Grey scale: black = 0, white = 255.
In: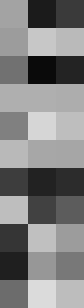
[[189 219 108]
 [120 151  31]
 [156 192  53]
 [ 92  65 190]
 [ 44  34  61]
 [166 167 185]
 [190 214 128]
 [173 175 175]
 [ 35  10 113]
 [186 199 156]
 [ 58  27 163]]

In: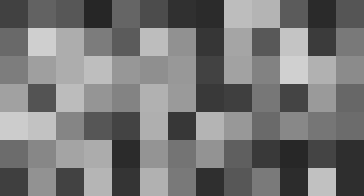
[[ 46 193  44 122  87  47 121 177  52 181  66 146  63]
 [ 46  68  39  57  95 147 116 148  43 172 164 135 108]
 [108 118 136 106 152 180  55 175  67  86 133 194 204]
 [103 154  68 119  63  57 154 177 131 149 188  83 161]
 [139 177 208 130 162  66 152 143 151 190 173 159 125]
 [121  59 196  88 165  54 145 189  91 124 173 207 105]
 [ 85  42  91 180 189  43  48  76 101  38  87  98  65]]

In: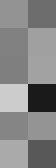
[[ 88 170]
 [148 133]
 [ 26 204]
 [162 127]
 [160 129]
 [109 147]]

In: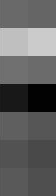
[[ 79  89]
 [ 73  82]
 [ 86  95]
 [  2  24]
 [107 112]
 [203 191]
 [101 105]]

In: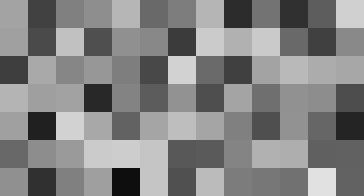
[[ 98 225 113 119 124 187  80 197  14 159 128  48 144]
 [ 97  96 174 177 132  90  88 197 205 203 154 141 104]
 [ 36 102 146  79 128 165 190 165  98 168 210  32 160]
 [ 77 141 145 111 164  78 146  92 131  40 162 159 180]
 [167 172 185 163  64 106 210  72 126 151 134 169  62]
 [137  64 105 202 177 203  59 136 144  79 193  74 160]
 [208  93  48 115  44 181 125 105 182 142 128  65 163]]

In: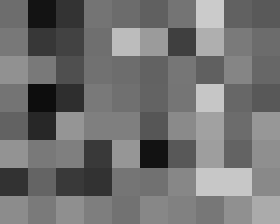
[[171 144 119 129 135 114 126 143 122 140]
 [137 199 199 135 113 117  50  57 100  50]
 [143  99 158  88  18 150  57 127 121 147]
 [151 108 161 138  86 127 127 149  39  98]
 [ 88 103 198 117  99 112 121  46  13 116]
 [103 133  96 118  98 109 113  79 121 145]
 [108 122 175  63 155 188 111  66  55 120]
 [ 89  97 203 116  96 108 116  51  19 109]]

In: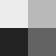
[[ 99  35]
 [185 236]]

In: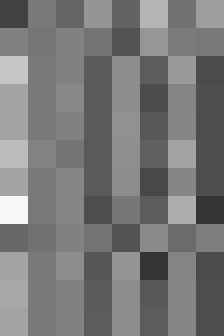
[[ 78 134  92 140  92 129 121 163]
 [ 78 134  88 140  90 129 121 168]
 [ 75 132  53 148  86 141 121 163]
 [126 107 138  83 115 129 114 104]
 [ 53 172  92 119  77 133 121 247]
 [ 78 134  72 140  90 134 121 163]
 [ 78 164  96 143  90 116 130 188]
 [ 78 134  88 145  90 129 121 163]
 [ 78 132  76 140  90 136 121 163]
 [ 75 154  92 140  90 129 121 198]
 [120 124 150  83 115 129 118 129]
 [158 114 181  98 149 101 121  65]]
